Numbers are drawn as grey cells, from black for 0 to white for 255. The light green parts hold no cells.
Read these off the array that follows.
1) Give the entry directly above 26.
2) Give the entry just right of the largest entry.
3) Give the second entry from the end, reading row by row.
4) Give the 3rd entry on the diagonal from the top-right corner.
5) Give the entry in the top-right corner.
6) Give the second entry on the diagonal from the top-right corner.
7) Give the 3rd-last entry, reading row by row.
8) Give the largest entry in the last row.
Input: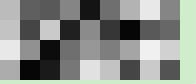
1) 12
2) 209
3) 202
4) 165
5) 133
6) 89
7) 69
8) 225

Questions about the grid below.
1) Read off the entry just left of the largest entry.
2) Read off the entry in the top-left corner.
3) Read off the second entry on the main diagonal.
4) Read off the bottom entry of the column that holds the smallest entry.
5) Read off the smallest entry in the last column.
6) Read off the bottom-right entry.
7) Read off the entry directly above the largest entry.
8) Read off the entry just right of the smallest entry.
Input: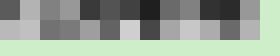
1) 99
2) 91
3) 192
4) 71
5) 152
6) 179
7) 65
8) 106

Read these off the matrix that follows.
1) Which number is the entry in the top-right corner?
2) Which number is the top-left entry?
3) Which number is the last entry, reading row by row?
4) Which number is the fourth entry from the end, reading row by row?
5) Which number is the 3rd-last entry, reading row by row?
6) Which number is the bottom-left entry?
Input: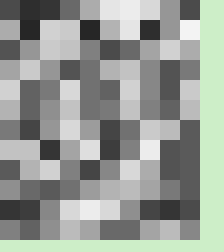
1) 75
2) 75
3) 135
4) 105
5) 164
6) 128
